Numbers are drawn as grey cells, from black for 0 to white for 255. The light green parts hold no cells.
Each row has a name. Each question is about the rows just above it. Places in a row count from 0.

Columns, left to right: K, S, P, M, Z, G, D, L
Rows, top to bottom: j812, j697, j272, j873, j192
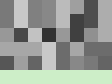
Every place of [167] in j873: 0 1 2 5
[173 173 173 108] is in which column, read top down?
L
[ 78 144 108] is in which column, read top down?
D
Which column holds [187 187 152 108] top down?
Z
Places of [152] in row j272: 0 4

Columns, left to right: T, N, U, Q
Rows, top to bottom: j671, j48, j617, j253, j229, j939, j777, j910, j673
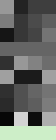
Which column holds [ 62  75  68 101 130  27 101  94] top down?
U
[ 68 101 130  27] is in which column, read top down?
U
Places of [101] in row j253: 0 1 2 3
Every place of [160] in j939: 0 3
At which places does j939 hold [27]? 1 2
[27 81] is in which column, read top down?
N

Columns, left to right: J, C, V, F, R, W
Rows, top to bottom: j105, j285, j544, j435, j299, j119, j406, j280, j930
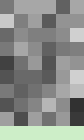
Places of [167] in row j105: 1 2 3 5
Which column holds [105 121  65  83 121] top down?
J
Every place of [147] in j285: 4 5
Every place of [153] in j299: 2
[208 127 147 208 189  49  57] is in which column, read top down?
W
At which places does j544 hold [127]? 2 3
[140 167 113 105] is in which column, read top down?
C

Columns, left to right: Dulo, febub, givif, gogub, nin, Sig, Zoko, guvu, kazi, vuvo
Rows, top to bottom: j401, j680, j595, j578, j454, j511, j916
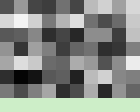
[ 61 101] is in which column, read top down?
nin
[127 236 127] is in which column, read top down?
vuvo
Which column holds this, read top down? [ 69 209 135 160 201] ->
givif
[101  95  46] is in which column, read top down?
nin

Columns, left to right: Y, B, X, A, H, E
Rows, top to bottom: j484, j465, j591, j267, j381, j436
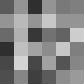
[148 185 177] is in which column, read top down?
B
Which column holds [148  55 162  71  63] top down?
X
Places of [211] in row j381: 1
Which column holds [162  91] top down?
A
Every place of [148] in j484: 1 3
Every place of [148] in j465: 0 2 4 5

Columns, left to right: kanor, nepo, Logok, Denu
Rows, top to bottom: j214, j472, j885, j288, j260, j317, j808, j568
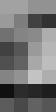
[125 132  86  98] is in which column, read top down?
nepo
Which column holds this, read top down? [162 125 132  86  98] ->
nepo
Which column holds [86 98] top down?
nepo
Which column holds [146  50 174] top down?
Denu

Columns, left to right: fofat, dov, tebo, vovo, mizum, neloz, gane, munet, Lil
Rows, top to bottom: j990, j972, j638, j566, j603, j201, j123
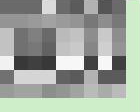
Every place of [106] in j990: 0 1 2 4 8
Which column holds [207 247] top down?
munet
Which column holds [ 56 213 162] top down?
dov
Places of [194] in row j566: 0 4
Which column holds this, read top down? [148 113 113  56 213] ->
dov
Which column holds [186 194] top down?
mizum
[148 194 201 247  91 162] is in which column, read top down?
neloz

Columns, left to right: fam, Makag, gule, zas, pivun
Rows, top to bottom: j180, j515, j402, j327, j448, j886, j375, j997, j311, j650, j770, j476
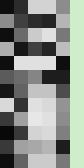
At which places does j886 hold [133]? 2
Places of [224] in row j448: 1 2 3
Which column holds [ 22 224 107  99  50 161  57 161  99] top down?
Makag
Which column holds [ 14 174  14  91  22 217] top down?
fam

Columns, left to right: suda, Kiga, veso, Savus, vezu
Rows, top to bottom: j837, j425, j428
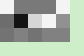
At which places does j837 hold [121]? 1 2 3
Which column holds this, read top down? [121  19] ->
Kiga
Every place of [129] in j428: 1 3 4
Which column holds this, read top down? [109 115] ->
suda
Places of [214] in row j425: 2
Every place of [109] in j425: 0
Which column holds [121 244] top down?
Savus

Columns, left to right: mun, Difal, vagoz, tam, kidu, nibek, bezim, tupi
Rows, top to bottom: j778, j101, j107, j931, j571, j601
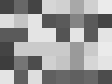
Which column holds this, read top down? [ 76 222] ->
vagoz
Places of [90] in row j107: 0 1 6
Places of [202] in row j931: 1 2 3 4 6
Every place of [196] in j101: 1
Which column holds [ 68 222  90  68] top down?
mun
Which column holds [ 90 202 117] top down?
Difal
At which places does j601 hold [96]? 1 3 5

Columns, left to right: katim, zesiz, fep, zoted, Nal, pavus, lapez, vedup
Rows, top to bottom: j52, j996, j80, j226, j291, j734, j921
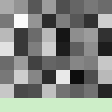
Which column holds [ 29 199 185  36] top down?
vedup
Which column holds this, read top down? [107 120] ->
katim
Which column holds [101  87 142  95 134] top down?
pavus

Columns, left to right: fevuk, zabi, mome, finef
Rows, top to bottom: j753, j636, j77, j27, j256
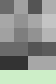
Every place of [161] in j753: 1
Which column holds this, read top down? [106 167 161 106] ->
fevuk
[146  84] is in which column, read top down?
mome
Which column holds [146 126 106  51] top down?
zabi
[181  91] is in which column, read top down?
finef
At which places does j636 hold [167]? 0 2
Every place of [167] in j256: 2 3

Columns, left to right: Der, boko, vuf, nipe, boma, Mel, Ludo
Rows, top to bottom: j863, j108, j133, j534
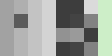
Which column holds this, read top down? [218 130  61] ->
Ludo
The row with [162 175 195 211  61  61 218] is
j863
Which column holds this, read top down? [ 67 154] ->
Mel
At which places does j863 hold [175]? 1
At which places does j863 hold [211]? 3

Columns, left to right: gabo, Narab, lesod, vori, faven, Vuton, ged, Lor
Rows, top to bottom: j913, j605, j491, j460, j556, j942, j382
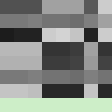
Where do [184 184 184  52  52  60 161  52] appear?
j460
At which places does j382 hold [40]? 3 4 5 7

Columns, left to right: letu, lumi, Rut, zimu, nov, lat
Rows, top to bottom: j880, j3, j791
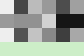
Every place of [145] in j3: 1 2
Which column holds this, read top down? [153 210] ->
zimu
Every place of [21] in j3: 4 5
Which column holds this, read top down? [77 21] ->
nov

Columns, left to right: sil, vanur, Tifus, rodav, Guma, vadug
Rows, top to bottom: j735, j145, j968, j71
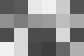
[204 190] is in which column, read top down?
Guma
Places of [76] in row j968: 0 2 3 5

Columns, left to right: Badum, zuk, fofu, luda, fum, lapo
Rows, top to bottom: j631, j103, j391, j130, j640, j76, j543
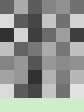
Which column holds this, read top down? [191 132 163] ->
Badum
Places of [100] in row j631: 0

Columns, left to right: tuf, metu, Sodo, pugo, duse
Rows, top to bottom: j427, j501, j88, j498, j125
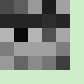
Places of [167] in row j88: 4
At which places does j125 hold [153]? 0
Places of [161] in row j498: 1 2 3
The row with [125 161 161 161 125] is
j498
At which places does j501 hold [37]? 0 1 2 4
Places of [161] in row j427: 4
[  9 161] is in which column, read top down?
metu

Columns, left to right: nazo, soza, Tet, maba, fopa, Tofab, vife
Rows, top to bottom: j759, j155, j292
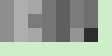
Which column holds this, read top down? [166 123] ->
Tet
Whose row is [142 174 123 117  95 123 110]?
j155
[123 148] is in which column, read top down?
Tofab

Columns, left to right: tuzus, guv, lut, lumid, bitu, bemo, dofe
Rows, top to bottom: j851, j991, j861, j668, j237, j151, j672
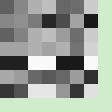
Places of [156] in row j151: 1 5
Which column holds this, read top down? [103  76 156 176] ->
bitu
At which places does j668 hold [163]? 0 1 3
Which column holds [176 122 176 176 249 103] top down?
lut
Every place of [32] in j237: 0 1
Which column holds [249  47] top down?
dofe
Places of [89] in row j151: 3

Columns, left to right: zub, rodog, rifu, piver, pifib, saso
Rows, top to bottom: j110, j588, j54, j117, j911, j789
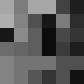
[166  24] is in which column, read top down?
piver
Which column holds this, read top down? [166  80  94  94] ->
rifu
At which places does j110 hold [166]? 0 2 3
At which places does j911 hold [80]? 4 5
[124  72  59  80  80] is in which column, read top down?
pifib
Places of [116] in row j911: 1 2 3
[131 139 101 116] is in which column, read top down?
rodog

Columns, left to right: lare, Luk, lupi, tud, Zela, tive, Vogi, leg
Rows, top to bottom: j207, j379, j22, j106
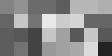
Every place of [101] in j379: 0 6 7
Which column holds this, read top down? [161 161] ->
Zela
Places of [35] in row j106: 7
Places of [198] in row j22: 3 6

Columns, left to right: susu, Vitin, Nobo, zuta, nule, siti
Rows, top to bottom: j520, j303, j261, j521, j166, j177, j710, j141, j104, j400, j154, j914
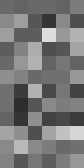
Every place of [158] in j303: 1
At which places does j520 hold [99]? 1 4
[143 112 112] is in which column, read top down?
susu
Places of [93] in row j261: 1 2
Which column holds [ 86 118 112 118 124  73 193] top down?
nule
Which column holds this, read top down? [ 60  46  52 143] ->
Vitin

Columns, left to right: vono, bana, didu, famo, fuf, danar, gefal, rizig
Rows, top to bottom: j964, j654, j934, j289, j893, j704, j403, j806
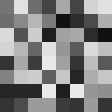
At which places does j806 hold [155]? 2 3 6
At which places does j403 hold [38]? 0 1 2
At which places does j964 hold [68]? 3 5
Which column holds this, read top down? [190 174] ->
gefal
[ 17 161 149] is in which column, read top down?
fuf
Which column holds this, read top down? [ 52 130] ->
vono
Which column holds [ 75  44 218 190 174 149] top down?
gefal

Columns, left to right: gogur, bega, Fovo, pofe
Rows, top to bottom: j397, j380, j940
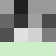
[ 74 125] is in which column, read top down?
pofe
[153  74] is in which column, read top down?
pofe
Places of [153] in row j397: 2 3

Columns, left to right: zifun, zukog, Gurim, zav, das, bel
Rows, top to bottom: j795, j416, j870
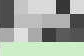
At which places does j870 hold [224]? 1
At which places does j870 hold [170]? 0 2
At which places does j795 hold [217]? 2 3 5
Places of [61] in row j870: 3
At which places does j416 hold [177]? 3 4
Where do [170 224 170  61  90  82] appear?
j870
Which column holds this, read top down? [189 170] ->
Gurim

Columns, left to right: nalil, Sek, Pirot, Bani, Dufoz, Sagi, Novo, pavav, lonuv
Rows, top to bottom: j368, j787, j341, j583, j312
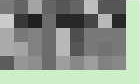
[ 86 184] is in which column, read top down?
pavav
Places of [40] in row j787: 4 5 8
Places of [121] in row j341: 1 6 7 8
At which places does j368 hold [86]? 4 7 8
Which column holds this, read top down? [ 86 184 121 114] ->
pavav

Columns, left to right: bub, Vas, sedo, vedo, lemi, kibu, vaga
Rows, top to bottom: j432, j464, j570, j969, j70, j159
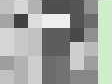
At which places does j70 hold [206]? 2 5
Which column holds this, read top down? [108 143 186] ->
vaga

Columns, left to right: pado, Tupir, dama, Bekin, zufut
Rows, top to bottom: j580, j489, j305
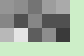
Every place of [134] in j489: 0 2
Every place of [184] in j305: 0

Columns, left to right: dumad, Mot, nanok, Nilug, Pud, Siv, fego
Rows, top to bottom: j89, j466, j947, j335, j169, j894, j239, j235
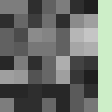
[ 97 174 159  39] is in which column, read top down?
Pud
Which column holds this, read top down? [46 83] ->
nanok
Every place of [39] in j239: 0 1 3 4

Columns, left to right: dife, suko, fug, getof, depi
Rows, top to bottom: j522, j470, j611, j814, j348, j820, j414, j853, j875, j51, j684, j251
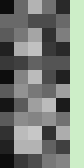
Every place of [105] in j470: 0 1 4
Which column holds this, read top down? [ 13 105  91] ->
dife
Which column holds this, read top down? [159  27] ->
depi
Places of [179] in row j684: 1 2
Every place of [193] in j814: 2
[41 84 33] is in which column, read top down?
depi
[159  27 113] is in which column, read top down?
depi

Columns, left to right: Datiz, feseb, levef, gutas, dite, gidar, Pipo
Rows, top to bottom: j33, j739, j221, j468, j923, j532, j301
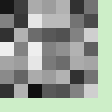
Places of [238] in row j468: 0 2
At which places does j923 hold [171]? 5
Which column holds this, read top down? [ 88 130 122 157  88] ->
gutas
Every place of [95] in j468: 6
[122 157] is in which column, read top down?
gutas

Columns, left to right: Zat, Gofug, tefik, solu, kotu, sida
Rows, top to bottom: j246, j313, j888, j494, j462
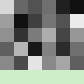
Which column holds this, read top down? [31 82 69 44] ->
kotu
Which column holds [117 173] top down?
solu
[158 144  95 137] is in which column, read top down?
Zat
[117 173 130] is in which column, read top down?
solu

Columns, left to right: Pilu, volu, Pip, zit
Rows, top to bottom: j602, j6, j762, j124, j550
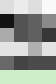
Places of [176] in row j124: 2
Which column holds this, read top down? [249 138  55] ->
zit
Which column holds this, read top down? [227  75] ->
zit
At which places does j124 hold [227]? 0 1 3
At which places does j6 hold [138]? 3
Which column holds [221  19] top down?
Pilu

